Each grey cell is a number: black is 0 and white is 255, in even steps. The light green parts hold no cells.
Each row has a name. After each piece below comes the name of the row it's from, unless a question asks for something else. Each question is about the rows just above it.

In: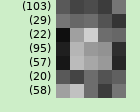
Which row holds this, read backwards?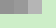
(95)
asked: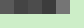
(103)
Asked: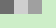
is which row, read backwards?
(22)
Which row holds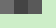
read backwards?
(20)
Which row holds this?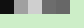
(22)

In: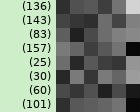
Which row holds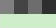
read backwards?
(143)
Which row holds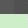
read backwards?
(136)
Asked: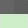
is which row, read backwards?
(101)

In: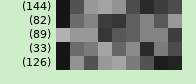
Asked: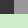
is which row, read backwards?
(89)
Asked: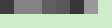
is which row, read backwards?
(89)
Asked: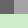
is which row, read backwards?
(33)
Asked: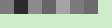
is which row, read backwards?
(33)
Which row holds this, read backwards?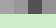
(126)

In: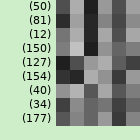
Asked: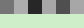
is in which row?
(12)
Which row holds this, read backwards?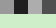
(50)
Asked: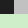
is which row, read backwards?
(150)
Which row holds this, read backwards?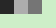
(12)
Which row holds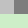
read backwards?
(150)

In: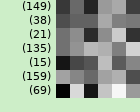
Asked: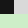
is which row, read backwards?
(69)
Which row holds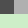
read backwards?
(159)

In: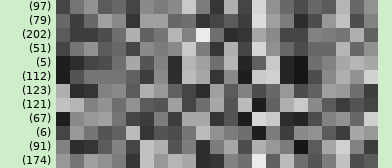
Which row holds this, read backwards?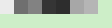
(174)
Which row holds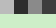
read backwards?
(112)

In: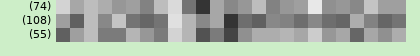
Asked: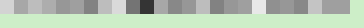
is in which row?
(74)
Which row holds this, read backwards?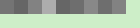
(108)
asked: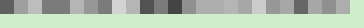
(55)
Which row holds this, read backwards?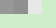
(74)
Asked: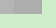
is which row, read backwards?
(55)
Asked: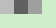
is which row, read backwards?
(108)
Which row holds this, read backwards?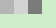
(55)

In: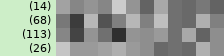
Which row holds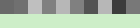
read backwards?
(68)
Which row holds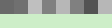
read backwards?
(68)
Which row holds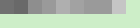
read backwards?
(26)

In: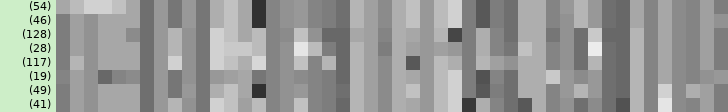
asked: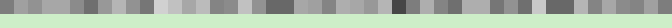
(128)
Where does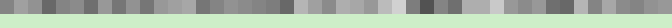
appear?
(19)

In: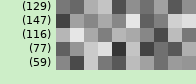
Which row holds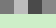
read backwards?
(116)
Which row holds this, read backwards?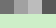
(59)
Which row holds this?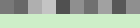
(129)

